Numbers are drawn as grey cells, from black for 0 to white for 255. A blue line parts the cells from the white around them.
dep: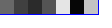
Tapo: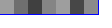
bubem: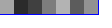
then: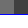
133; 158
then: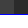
84; 229

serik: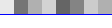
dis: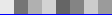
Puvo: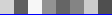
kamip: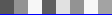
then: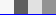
247; 163
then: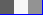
101; 132
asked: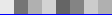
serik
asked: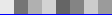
dis

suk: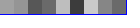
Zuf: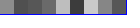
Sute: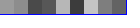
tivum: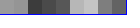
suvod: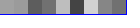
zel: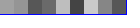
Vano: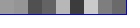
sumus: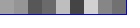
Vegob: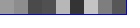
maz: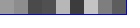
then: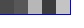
126; 99
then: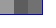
190; 68
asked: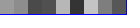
Vegob
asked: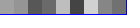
sumus
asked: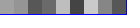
zel

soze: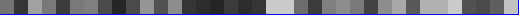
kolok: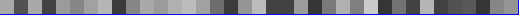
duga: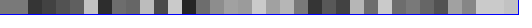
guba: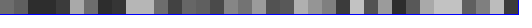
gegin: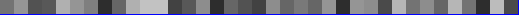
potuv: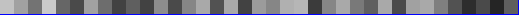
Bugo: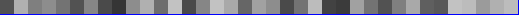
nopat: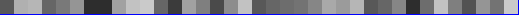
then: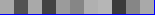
121; 95
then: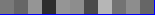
182; 115
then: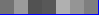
59; 194
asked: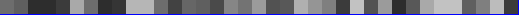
guba
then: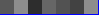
102; 121

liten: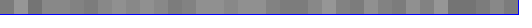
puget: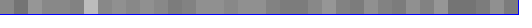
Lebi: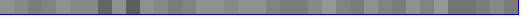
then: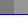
116; 136
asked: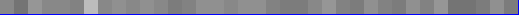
puget
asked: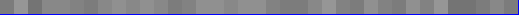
liten
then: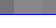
124; 136

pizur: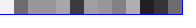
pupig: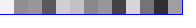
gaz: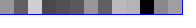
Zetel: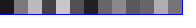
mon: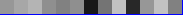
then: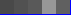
187; 180
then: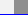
151; 89
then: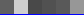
96; 187

